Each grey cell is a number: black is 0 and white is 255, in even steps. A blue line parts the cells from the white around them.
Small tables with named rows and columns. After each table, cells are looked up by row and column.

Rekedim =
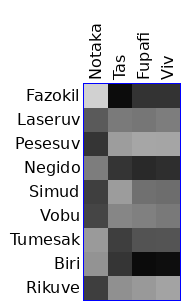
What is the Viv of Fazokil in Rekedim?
51
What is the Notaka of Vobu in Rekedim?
69
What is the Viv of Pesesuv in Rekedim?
165
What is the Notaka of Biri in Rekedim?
147
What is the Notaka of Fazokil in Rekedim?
209
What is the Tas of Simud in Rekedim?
156
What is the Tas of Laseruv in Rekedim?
122
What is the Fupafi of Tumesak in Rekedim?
83
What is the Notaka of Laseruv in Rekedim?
90
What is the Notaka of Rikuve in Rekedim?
62
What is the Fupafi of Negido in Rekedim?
41
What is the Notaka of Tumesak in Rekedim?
154
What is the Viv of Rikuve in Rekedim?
163
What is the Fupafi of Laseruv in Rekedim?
118
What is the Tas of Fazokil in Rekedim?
12
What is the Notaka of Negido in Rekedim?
125
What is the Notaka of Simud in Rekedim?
63
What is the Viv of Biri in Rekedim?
14
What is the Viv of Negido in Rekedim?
46
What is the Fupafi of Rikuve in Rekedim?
153

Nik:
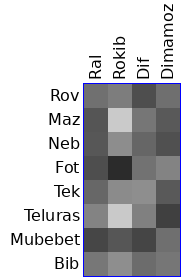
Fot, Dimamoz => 131
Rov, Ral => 112
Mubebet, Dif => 69
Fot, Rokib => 43
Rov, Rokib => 125
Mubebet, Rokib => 86
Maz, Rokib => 202
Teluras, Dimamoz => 64
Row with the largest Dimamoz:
Fot

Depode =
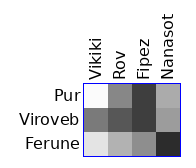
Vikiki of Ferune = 228
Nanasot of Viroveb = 156
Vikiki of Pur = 251
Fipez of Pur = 62
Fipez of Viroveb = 62
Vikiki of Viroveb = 122
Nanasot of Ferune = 44
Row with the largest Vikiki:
Pur

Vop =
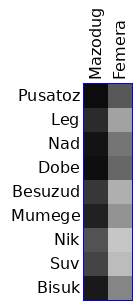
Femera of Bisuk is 133
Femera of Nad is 117
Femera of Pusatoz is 88
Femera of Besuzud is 175
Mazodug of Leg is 43
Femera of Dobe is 103
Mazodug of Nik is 82
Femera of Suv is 188
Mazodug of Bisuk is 25
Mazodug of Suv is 68
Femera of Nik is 198
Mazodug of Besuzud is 55
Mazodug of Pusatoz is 12
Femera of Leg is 162
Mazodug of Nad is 19

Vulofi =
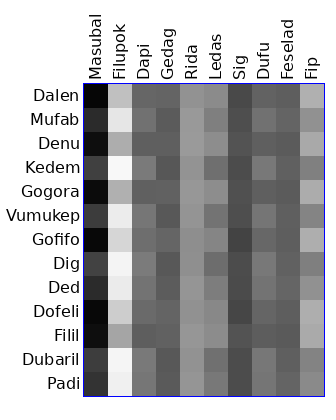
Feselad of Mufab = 100
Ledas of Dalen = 139
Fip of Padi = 138
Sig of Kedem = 76
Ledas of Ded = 125
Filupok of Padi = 240
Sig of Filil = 83
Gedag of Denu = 95
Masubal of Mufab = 43
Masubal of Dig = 66
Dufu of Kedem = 120
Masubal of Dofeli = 8
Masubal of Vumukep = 60
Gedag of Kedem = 87
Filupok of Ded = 235
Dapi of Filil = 94
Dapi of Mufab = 113
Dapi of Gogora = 96
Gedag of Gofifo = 101

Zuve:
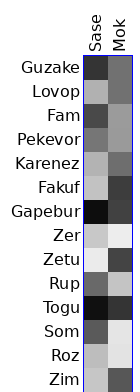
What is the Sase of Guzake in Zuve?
52
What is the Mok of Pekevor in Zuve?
154
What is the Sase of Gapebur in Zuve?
13
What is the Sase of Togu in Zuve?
16
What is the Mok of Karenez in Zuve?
110
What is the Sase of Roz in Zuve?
189
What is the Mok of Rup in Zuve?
196
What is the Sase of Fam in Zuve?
73
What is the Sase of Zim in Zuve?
198
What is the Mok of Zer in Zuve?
237
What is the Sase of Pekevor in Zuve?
118
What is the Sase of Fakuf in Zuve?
194
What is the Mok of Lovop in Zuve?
113
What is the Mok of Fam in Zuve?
155
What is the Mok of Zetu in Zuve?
68
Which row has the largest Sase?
Zetu

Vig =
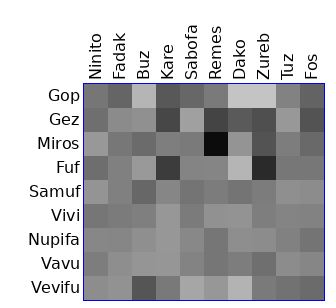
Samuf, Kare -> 134
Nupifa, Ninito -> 135
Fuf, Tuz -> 119
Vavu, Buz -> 149
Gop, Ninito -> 118
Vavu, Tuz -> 140
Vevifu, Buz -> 85
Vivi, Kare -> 151
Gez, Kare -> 71
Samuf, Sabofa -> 116
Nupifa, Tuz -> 129
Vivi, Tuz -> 132
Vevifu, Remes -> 151
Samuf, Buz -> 103
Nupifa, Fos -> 116
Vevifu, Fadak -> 146

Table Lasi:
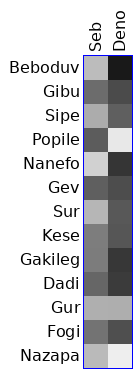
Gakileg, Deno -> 55
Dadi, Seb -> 102
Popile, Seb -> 92
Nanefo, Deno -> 53
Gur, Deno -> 174
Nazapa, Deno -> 238
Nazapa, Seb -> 186
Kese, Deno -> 86
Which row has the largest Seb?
Nanefo

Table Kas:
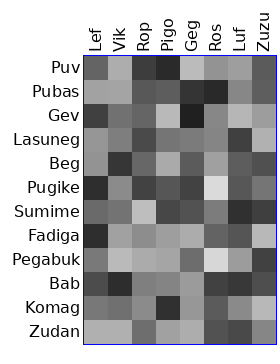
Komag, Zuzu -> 184
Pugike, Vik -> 139
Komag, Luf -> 138
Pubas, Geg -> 52
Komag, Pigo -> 48
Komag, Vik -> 112
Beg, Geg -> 91
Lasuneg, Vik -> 126
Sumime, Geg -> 82

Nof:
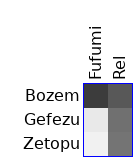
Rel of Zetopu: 116
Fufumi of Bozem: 60
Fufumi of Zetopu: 241
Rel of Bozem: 88
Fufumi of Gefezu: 233
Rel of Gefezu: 112

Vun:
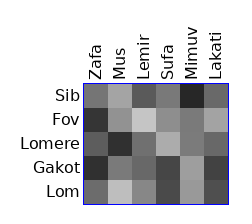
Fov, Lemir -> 197
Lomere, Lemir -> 112
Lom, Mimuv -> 153
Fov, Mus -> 146
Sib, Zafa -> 117
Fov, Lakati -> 163
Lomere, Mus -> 48
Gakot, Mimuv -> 158
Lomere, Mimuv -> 123
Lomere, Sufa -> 172
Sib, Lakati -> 105

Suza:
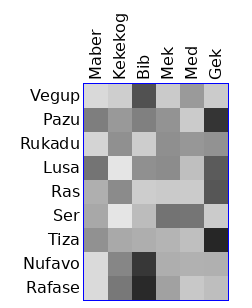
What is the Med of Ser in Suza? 117
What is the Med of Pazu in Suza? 203
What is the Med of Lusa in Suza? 191
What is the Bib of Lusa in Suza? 144
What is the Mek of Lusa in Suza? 140
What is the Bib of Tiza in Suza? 174
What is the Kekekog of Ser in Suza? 229
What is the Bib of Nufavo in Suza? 55
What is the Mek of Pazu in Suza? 147
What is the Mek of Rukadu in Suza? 143
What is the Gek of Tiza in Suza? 38
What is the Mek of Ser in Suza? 115
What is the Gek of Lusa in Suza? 91
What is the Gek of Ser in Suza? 203

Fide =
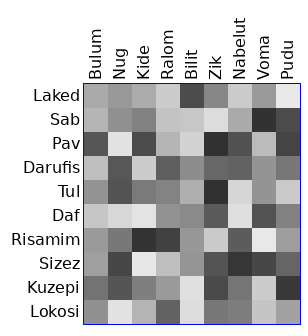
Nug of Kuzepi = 85
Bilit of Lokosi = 220
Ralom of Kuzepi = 154
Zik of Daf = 90
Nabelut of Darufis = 98
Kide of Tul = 122
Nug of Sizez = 71
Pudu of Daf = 129
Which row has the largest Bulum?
Daf

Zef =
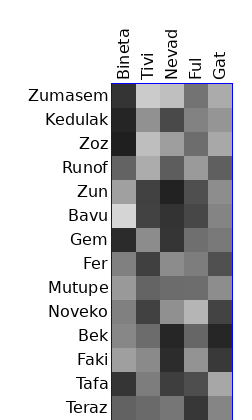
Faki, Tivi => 138
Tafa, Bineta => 53
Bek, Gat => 38
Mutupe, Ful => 109
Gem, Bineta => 43
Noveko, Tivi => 65
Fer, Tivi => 64
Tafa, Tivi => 125
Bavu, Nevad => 51
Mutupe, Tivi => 100
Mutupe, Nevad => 108
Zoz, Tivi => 190
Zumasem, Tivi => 203
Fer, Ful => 125
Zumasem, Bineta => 52
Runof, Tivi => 172
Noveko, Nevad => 144
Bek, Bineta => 135
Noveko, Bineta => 128

